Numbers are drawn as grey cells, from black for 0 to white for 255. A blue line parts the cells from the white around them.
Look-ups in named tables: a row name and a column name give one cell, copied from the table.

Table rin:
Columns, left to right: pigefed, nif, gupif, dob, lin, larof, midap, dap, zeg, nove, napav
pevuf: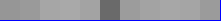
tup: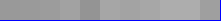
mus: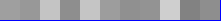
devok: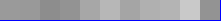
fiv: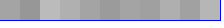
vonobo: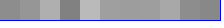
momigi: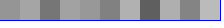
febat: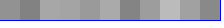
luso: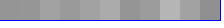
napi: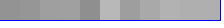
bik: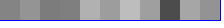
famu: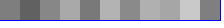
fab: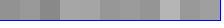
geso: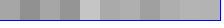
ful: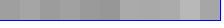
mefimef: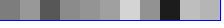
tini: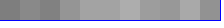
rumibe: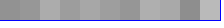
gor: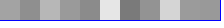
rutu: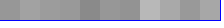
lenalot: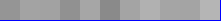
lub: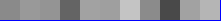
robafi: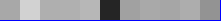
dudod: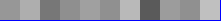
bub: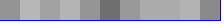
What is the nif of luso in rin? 150
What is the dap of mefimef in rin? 146
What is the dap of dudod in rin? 90
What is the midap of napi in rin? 158
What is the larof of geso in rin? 170
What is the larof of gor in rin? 230
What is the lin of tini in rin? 163

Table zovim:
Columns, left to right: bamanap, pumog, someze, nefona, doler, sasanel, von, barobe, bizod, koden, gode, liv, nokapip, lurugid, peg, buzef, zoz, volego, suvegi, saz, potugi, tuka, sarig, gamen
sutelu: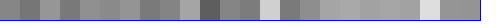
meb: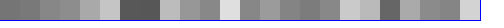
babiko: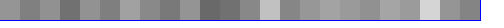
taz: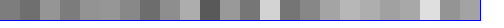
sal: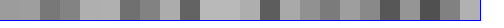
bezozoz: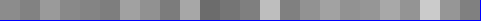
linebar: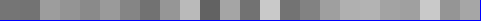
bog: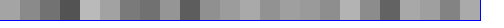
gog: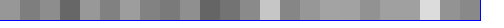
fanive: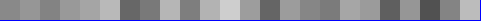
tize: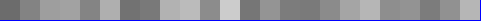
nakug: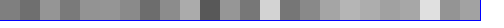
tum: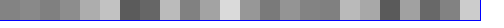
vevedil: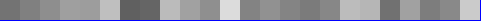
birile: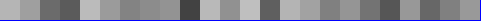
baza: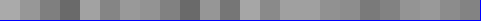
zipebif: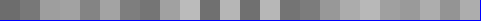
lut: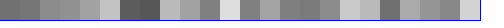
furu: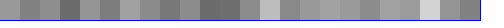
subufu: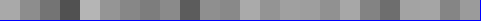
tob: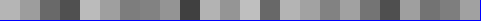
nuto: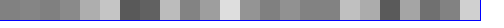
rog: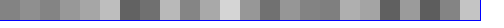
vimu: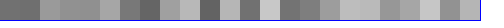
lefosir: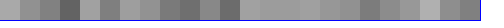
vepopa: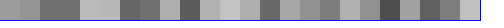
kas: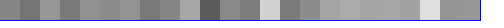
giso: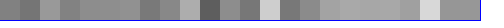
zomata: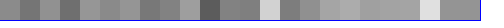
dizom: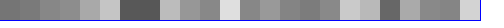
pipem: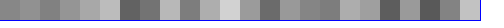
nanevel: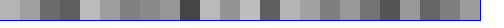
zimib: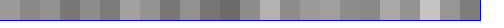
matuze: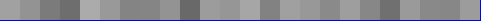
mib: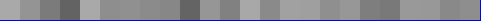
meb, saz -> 102
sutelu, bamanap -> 134
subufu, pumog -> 141
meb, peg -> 132
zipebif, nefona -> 162
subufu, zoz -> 145
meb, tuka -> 139
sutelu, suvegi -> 162
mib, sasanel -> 142
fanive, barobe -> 121
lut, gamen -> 211
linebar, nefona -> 148
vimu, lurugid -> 200
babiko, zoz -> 163
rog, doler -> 166
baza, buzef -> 160
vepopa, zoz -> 125
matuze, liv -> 150

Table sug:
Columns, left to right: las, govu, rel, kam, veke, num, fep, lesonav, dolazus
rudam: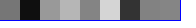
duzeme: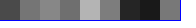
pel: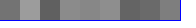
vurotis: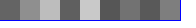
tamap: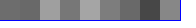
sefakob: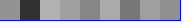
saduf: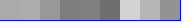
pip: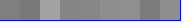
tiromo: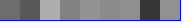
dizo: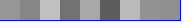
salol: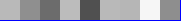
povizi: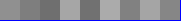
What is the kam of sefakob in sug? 160
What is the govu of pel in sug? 156
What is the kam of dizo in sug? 114
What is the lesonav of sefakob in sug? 159
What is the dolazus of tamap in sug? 135
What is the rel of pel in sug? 96
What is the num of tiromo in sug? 139
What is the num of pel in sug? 142
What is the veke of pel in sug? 135
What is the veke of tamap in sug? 165
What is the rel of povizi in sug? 111
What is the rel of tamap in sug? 159
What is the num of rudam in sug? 213
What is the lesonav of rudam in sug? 130
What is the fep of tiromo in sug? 143
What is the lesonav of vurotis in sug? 89
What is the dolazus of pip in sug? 142
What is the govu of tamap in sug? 105
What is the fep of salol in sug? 182
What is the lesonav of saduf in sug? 182

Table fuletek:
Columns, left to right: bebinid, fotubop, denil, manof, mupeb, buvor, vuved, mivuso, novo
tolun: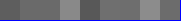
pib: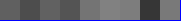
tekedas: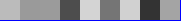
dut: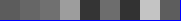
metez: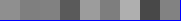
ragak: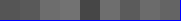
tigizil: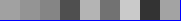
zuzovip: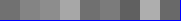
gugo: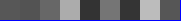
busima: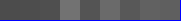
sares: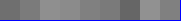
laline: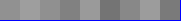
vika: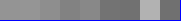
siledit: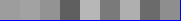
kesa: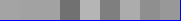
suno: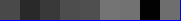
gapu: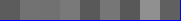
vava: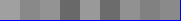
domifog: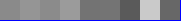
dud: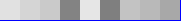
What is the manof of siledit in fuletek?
95
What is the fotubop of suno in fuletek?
41
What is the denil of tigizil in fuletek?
133
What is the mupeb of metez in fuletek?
156
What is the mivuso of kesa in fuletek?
143
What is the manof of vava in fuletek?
105
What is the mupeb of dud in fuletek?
230
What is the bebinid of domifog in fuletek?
138
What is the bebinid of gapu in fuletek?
92
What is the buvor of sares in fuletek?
122
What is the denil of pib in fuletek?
97
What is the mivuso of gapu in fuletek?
144
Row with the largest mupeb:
dud

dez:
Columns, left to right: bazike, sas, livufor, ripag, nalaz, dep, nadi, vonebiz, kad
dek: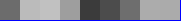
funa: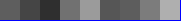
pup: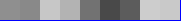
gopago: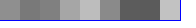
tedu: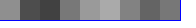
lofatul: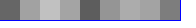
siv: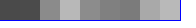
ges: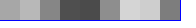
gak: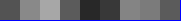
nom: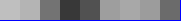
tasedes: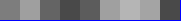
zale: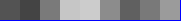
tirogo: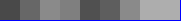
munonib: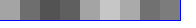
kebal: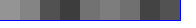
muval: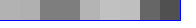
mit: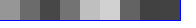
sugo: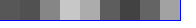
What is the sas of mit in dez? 107
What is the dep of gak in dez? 56
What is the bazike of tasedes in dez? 125
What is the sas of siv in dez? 75
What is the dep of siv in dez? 128
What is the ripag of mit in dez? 115
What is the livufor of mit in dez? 71
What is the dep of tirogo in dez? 94
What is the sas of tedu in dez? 77
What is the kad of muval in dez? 80
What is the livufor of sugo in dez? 134
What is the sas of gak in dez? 137
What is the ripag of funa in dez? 113
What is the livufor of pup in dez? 199
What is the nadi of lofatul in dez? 172
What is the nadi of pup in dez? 92
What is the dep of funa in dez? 86
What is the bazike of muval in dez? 178
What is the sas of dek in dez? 187
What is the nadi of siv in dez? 123

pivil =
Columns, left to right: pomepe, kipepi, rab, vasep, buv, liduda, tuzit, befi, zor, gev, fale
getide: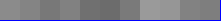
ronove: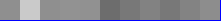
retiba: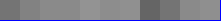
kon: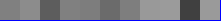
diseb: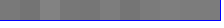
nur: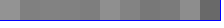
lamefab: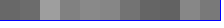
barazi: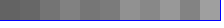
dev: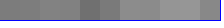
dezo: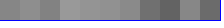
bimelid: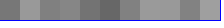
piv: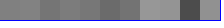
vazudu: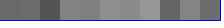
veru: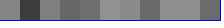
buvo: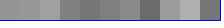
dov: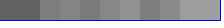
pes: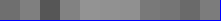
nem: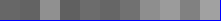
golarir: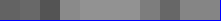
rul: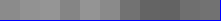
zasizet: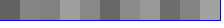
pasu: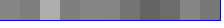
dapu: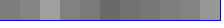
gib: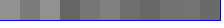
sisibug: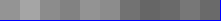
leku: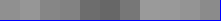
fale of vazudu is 109
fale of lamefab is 121
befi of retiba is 101
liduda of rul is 138
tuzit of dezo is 138
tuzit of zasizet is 139
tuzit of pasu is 116

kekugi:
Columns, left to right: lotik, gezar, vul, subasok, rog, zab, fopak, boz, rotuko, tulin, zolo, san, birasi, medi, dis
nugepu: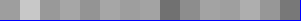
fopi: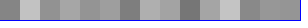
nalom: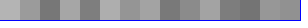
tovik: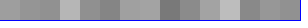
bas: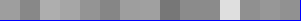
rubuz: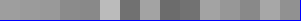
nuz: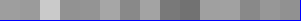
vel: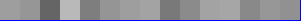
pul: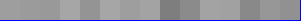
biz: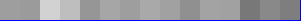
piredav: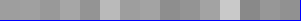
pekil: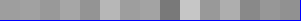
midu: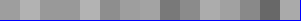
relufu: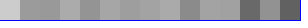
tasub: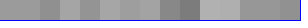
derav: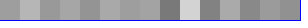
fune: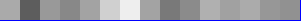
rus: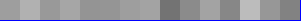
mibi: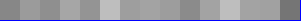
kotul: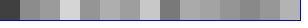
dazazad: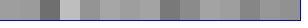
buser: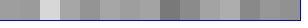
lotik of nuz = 158
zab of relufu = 166
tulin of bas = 139
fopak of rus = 158
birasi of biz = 120
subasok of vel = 185
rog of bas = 148
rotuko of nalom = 121
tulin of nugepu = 141
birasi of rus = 188
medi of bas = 151

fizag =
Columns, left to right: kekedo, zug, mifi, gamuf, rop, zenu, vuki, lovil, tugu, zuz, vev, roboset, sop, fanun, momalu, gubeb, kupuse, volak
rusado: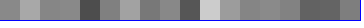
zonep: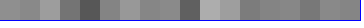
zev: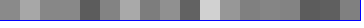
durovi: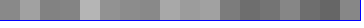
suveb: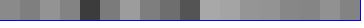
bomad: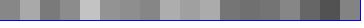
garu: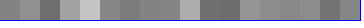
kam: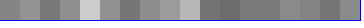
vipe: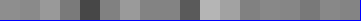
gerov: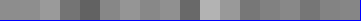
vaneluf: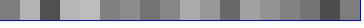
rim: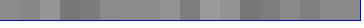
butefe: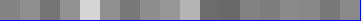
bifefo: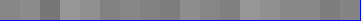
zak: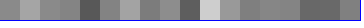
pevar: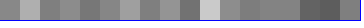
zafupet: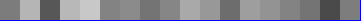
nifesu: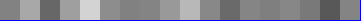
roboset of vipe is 162
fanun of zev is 133
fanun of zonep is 132
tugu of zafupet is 134
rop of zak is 88
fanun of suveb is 147
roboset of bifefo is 128
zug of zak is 165
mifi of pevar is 127
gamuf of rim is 119
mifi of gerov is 154
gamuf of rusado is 137
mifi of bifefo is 119
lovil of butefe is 141
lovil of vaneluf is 115

